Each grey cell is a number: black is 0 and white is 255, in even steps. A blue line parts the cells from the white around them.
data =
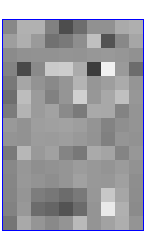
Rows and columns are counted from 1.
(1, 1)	136
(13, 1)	133
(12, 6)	161
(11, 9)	155
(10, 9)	132
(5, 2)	166
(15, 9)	174
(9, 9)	149
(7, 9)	131
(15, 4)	137
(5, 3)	147
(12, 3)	147
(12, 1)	134
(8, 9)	143
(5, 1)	120
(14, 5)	83
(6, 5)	149
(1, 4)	129
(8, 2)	146
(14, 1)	130
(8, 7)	148
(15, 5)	148
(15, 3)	149
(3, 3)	146
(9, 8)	128
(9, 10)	146
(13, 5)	108
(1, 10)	175
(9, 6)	153
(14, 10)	139
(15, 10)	148
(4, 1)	131
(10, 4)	161

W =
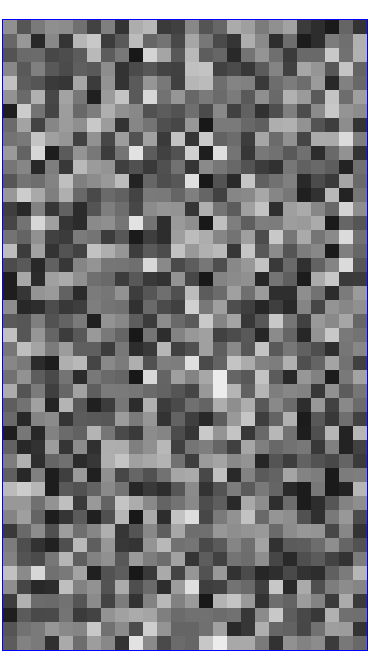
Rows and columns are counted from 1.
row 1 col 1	144
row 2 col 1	103
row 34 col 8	138
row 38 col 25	101
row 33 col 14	170
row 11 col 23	105
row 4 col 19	91
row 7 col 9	144
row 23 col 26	115
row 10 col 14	208
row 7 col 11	81
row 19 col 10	88
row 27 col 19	181
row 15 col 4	160
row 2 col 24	124
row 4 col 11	86
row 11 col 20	49
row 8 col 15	24
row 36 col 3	100
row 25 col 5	175
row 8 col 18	104
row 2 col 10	188
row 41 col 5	191
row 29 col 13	99
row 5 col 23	155
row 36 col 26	75
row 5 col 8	147
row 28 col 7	32
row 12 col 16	83
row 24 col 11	57
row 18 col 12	137
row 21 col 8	116
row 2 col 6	182
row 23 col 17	76
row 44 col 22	71
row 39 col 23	91
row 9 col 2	121
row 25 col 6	185
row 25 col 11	81

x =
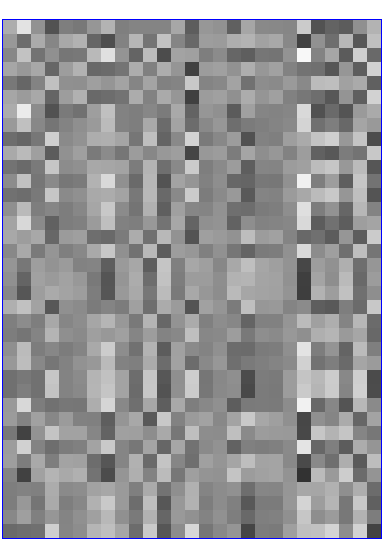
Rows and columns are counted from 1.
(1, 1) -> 173
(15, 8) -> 191
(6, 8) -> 109
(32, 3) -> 169
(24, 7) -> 169
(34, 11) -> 170
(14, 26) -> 183
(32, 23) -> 137
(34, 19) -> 134
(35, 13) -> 152
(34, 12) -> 115
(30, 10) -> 159
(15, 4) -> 97
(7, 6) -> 113
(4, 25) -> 150
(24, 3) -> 125
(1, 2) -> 227
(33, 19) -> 161
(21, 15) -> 161
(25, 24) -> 126
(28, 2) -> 216
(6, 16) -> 160
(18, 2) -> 119
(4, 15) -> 156
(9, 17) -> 156
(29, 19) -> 167
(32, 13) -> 134
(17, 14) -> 151
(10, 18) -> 165
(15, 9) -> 129
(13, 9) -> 163
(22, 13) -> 147
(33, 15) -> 148
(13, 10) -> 120
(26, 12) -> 87
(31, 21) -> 138
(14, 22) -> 223
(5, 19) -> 141
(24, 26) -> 187

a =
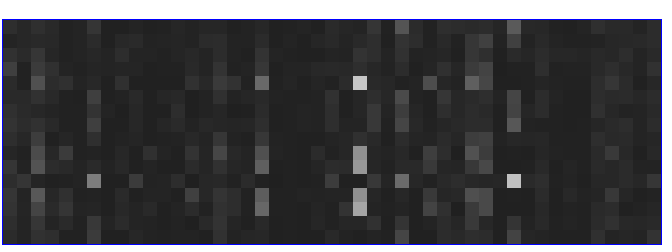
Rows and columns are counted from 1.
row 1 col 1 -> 46
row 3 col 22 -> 33
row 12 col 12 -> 36
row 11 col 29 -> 41
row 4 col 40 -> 34
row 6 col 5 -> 34
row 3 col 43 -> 41
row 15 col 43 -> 43
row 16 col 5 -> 34
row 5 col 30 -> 36
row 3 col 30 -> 35
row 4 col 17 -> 34
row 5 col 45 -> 43
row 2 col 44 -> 39
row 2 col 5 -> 34
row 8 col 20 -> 33
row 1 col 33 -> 44
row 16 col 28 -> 34
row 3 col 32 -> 38
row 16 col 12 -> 34
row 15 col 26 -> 38
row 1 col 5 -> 34
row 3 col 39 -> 44
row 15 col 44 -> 49
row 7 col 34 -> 44
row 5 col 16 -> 58
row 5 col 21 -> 37
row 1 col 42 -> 36
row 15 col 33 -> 38
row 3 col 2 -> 42
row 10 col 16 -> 70
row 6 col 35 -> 46
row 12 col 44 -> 39
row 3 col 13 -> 37
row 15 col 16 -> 51
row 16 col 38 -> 38
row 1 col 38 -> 40
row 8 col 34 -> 44
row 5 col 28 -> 39

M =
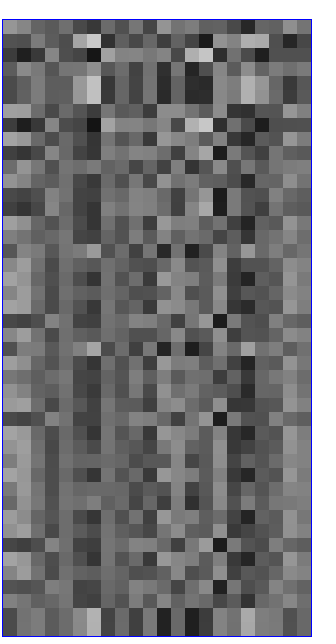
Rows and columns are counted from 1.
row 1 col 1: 150
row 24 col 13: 110
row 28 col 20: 87
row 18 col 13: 138
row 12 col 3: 100
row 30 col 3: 105
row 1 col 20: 97
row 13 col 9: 104
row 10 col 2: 53
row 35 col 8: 96
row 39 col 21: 150
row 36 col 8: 110
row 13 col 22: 94
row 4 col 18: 141
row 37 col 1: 145
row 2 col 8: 49
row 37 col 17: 57
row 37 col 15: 91
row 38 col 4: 132
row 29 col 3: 80
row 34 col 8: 105
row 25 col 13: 124
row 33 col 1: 163
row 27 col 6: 72
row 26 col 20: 120
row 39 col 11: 57
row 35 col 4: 81
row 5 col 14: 46
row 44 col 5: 108
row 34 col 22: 130
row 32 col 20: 107
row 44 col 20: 122
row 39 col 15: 91
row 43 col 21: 80
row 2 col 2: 79
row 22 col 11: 127
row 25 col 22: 119
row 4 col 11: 113
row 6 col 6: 151
